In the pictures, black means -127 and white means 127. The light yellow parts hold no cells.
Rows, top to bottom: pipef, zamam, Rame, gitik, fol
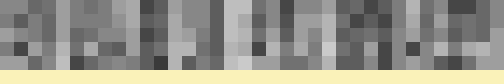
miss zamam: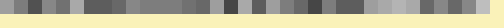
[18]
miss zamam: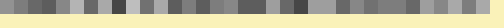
[-46]

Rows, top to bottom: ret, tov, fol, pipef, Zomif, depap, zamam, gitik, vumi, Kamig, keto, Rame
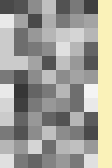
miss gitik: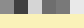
[24]
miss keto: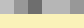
[85]
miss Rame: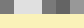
[3]
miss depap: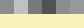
[35]
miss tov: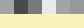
[45]
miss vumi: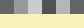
[-36]

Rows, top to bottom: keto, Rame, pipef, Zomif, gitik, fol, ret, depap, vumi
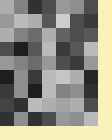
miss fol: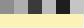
[-88]
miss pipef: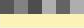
[-19]
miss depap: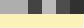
[35]
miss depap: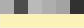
[-60]
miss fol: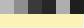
[69]
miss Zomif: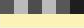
[-69]
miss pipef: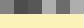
[-28]

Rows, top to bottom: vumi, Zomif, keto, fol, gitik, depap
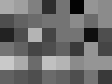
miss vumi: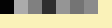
[31]
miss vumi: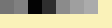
[21]
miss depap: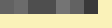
[-40]
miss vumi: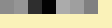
[-11]
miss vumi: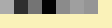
[0]

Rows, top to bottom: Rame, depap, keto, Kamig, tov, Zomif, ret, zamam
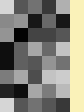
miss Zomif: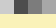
[67]
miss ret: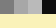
[-93]
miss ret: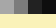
[58]
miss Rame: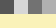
[-71]

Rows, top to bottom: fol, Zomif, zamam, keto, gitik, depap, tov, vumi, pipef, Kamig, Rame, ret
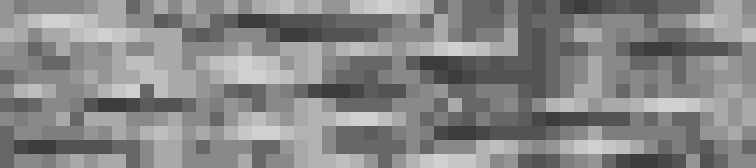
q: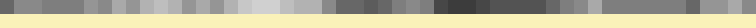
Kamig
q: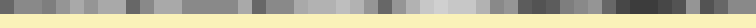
ret
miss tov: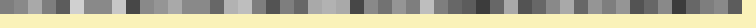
[30]
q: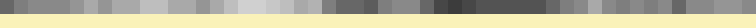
depap
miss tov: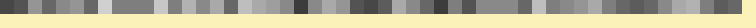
[-13]

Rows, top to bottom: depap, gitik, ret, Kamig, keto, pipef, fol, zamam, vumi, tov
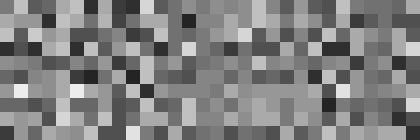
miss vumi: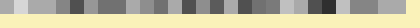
[33]
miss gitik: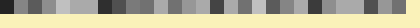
[52]
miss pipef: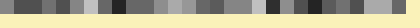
[-68]
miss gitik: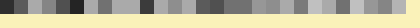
[-59]
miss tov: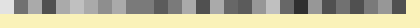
[-68]
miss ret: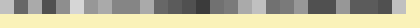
[75]
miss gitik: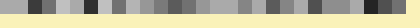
[-59]

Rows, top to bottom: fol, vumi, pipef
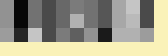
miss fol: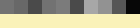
[69]
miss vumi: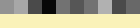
[58]

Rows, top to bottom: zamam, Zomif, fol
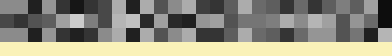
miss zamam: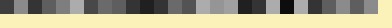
[-105]
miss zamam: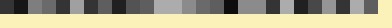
[-65]
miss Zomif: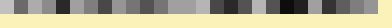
[76]

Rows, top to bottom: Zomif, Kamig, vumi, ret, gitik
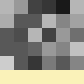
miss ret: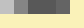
[25]
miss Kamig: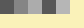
[34]
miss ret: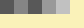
[-27]
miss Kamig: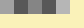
[44]
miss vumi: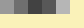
[-50]

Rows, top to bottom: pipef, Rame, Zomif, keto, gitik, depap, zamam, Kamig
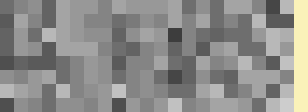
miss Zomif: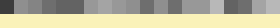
[46]
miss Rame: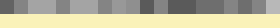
[-5]

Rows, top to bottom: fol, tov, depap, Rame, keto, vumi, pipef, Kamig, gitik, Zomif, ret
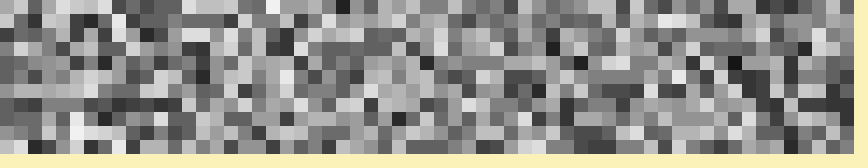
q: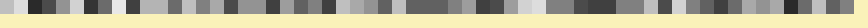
ret
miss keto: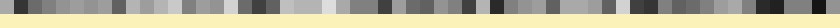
[10]
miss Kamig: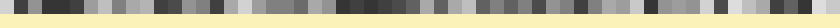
[-40]
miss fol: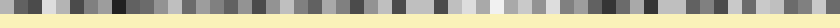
[-11]

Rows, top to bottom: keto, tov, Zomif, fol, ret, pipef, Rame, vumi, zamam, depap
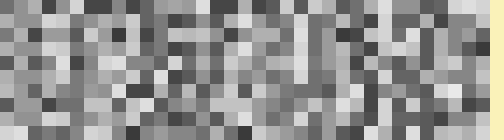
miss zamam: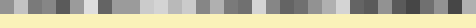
[-48]
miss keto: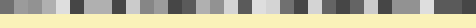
[37]

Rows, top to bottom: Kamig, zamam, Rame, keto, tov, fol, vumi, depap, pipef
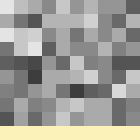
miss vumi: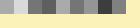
[-22]
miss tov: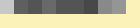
[0]
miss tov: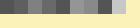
[-55]
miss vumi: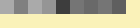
[89]
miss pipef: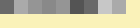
[33]
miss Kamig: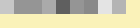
[62]

